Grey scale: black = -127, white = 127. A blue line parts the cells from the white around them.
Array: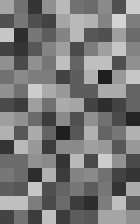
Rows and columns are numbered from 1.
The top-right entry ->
77
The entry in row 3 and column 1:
70
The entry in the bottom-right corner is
17
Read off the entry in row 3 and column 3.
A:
-8
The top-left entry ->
37
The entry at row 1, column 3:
-75
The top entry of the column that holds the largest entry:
-47
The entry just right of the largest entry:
-2
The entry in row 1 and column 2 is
-14
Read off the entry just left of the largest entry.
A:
4
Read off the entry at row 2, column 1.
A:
-47
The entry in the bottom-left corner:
-60
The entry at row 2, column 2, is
-8

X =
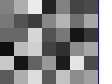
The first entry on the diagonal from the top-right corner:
-52
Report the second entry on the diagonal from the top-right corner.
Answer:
-15
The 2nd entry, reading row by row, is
46
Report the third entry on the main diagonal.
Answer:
86
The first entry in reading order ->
1
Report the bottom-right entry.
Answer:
32
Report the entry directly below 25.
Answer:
-36
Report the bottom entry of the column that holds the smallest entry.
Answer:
-36
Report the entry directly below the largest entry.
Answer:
-66
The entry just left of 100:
-99
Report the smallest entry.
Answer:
-112
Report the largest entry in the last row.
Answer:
93
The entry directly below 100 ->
13
